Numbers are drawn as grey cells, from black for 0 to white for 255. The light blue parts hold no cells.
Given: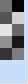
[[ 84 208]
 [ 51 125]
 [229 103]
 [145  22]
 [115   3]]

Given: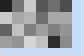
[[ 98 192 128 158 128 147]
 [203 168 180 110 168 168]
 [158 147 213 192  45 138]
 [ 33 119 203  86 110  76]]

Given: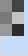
[[120 195]
 [141  67]
 [153  44]]

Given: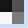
[[247 122]
 [ 20  80]]

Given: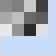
[[169 190 105  93]
 [231 148  43 222]
 [139 128 202  64]]

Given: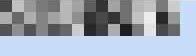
[[ 73 193 151 121 112 184 163  94  51 163 112 184 193 121 204]
 [ 83 142  83 132  83 103 204  40  62 173  30 121 226  73 103]
 [173 103 173 132 163 184 142  51  73  51 112 193 236  40 151]]

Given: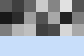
[[124 180 191  63  74 214 168]
 [ 92  63 103 202 133 225  83]
 [ 24  44 157  83 168  34 124]]

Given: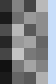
[[ 69 195 121 111]
 [ 78 185  89 141]
 [ 38 153 164 101]
 [ 57 131  69 185]
 [ 17 121 164 131]
 [ 26 111 153 141]
 [ 26 101  89 176]]

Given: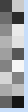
[[130 246]
 [139 234]
 [179 225]
 [ 64 202]
 [169 191]
 [213 130]
 [159  86]
 [109  43]
 [ 98  21]]
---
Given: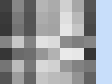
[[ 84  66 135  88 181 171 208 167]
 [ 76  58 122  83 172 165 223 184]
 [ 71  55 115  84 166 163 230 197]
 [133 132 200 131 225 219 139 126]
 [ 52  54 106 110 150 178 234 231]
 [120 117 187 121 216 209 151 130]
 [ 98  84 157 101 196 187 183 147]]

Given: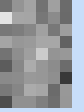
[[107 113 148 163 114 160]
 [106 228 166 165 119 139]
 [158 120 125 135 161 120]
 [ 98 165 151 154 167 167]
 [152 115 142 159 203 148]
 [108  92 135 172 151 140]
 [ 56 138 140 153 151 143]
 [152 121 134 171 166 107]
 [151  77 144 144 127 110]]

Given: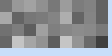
[[ 98 116 152 162 144 120 156 124 130]
 [ 98 168 100 119 123 132 174 100 132]
 [121 113 125  94 160 127 135 140 137]
 [ 63 102 196 165 146  93 197 148 106]]

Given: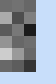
[[103 109 114]
 [127 171  78]
 [ 27  91 120]
 [110 148 103]
 [104 205 154]
 [ 53 104  93]]

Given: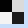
[[218   2]
 [ 27 243]]

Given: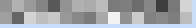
[[212 148 177 154 131  88 147 176 172 188 122 126 108 135  62 121]
 [187 159 101 211 190 200 152 136 123 169 242 144 203 130 136 126]]

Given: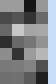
[[151 156 156  22]
 [106  73  84  51]
 [168 103 199 165]
 [146  46 106 118]
 [183 141  51 156]
 [ 80 121 123 131]
 [ 32 110 113  92]]

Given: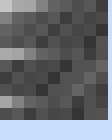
[[ 62 197 169 165 129  99  91  78  87]
 [ 74 129  99  90  77  87  61  80  69]
 [ 53  99  90  77  87  63  80  70  74]
 [ 82  90  78  87  62  80  70  74  52]
 [ 81 170 164 129  99  91  78  86  61]
 [100  87  62  81  70  73  53  82  82]
 [ 79  61  81  70  73  53  82  83 100]
 [ 63  80  70  73  52  81  82 100  79]
 [ 69 165 129  99  90  78  87  61  81]
 [ 83  77  87  61  81  70  73  52  81]]

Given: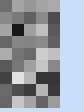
[[170 110 165 151 164]
 [ 76 137 122  97 138]
 [ 90 165  24 159 191]
 [ 96 102 134 133 139]
 [192 173 117 106 204]
 [136  89 119 160 198]
 [ 53  66 226 183  53]
 [ 58 106  78  60 182]
 [156 102 198 164 101]]
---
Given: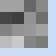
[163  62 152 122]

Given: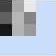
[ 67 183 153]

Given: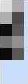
[220  75]

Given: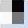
[207 119]

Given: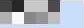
[ 66 249]

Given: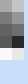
[169 149]
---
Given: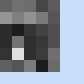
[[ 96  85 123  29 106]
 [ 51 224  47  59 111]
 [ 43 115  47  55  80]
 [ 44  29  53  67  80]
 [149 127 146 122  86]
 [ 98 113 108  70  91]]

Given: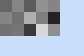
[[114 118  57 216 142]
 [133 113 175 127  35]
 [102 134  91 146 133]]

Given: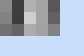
[[113 101 172 162 130]
 [130  61 206 164  98]
 [138  62 176 165  87]]

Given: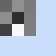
[[ 64 248 125]
 [142  46 125]
 [101 144 122]]

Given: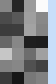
[[ 58  22 120 129]
 [130 135  81  65]
 [198 142 109 160]
 [103 135  30  28]
 [ 60  61 163 132]
 [ 75  88 159 136]
 [134  38 155 251]]

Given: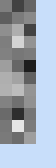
[[122 108 158]
 [119 230 123]
 [106  45 117]
 [130 112 145]
 [177 189 148]
 [175 163  96]
 [158 102  29]
 [129 119 123]
 [126 212 147]
 [143 174  67]
 [ 94 123 137]
 [127  66 101]]

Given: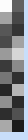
[[169  27]
 [ 45  81]
 [144  42]
 [ 38 182]
 [118  48]
 [ 58 138]
 [154 214]
 [ 74 162]
 [ 87  52]
 [163  71]
 [252  97]]
